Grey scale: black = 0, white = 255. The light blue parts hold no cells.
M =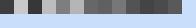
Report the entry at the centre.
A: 103
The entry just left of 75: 68
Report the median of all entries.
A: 96
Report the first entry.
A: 62

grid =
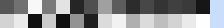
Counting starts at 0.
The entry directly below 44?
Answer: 175
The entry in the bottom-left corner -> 211
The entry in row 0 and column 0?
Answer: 86
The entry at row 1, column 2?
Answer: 16
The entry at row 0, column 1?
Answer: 113
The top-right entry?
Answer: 22
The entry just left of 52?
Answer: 71
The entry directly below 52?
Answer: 190
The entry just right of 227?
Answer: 37

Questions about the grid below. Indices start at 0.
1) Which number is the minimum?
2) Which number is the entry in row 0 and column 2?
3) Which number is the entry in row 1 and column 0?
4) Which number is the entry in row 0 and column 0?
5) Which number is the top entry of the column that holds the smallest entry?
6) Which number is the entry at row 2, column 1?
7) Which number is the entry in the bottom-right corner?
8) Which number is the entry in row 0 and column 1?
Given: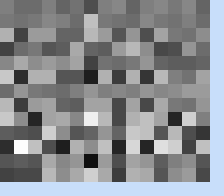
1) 16
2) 108
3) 120
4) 127
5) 78
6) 66
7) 72
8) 108

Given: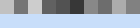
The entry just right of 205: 97
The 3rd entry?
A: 205
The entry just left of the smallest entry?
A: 82

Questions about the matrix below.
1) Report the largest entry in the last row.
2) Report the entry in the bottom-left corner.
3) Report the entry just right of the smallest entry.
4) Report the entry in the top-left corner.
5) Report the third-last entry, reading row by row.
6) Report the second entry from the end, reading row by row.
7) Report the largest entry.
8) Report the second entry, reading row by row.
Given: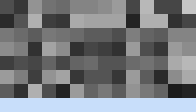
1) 176
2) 92
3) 35
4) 78
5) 100
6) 27
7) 198
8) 55

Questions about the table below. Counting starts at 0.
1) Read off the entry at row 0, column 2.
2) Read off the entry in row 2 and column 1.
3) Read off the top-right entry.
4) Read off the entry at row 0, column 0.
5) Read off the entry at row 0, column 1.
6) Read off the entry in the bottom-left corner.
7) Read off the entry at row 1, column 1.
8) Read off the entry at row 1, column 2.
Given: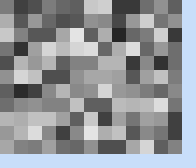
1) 79
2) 130
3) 95
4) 124
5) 64
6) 167
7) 87
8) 152

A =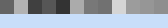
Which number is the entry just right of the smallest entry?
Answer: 171
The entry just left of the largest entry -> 113
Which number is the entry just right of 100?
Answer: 178
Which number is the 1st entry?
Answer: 100

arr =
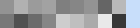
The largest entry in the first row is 185
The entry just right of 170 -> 233
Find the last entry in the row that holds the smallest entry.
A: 55
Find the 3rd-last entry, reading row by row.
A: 170
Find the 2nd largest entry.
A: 205
